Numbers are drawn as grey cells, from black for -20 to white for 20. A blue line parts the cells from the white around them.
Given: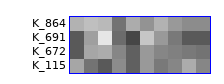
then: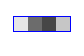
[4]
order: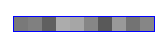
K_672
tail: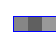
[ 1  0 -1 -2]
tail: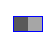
[ 7  1 -5  4  1  0 -1 -2]
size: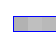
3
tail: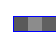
[ 4 -1  1  7  1]

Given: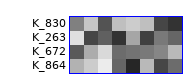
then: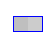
[10]
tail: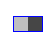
[-12]

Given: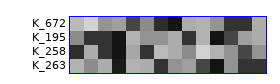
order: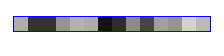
K_672
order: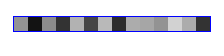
K_258
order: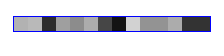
K_672
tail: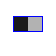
[  7 -12   3   5  -9 -17   3 -12 -12]
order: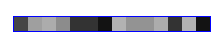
K_195
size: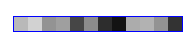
12

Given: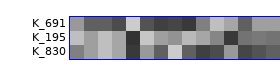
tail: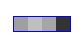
[ 11   5   3   9   6   1 -11  -2  -1  -2]
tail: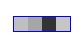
[  5   3   9   6   1 -11  -2  -1  -2]
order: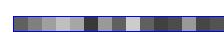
K_830

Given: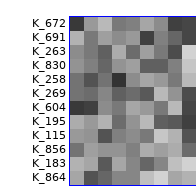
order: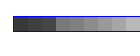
K_672
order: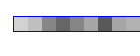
K_183
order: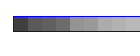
K_195
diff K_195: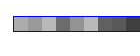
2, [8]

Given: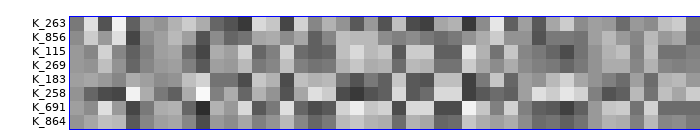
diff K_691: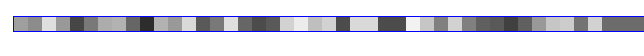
21, [11]
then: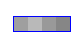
[9]
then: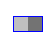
[-2]

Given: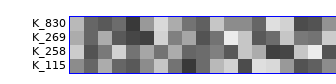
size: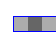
3
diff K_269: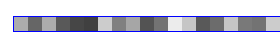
6, [13]
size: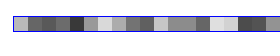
19
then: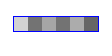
[-3]
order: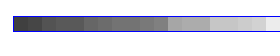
K_269
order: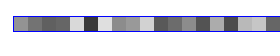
K_830

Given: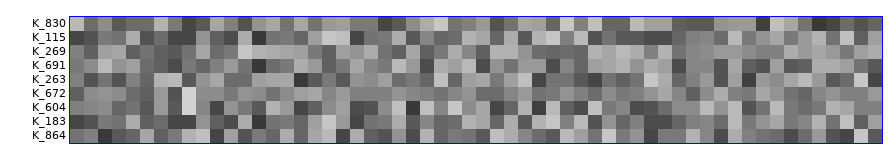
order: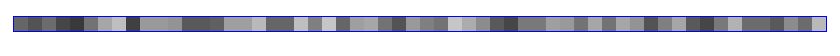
K_830
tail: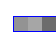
[ -3   5   6   6 -11  -6  -1  -6   3   2   5  -3  -1  -4  10  -4   5   6
  -1   5  10  -9  -2  -2  -6  -9  -2  -5  -2  11   7  -4   0   4  -7   5
 -10   4   2   6   9   4  -6  -3  11  -9]
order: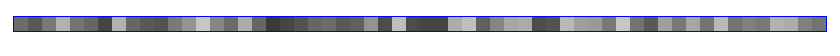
K_115
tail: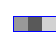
[  1  -9   3  -1  -6   8   4  -9  -5   2   5  -8  -7   2  10 -11  10   1
  11   2   6  -9  -4   8 -10   9  -5  -8  10  -1   1  -8  -7  -3   2   2
   9   3   9  -7  -2   9  -1  -3  -1   8   6   0   0]

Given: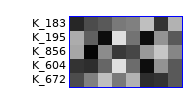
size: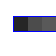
3
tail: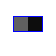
[ 15  -2 -18   3  -6]
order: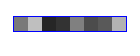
K_183
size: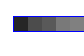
5
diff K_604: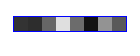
5, [-18]

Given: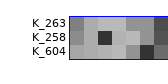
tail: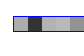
[-7]
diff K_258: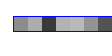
2, [-12]
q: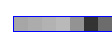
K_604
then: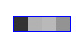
[-7]
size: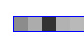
5
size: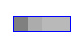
4

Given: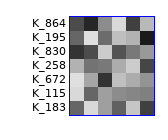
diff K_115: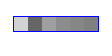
0, [14]
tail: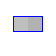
[-16]
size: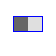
2
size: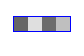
4
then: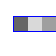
[-5]
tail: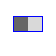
[  5  -5  11 -10]
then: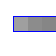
[0]

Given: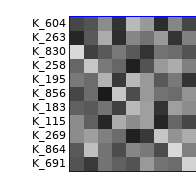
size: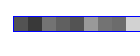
9
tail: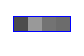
[3]
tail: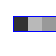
[-13   1  -9]
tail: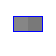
[-8 14  0]
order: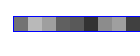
K_183
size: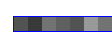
7

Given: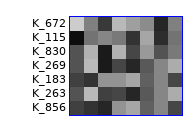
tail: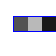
[ -9 -14  -6   1   7]
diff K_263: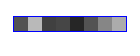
5, [-6]
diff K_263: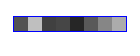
1, [9]
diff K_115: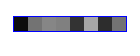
3, [-1]

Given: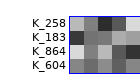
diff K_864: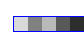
4, [-12]
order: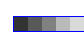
K_864
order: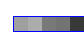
K_183
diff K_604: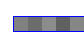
0, [1]

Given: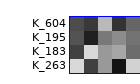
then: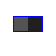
[-1]
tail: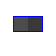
[  9 -12  -4]
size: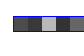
5
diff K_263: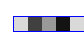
4, [13]
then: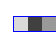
[-17]
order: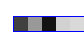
K_263

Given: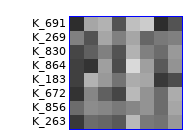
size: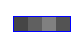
4
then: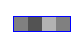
[-3]
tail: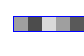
[3]
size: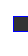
1
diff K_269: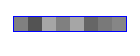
7, [0]

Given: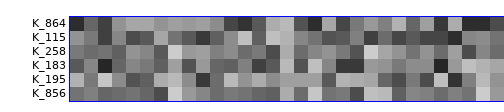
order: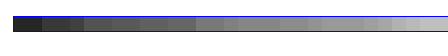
K_183
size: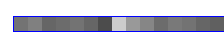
15

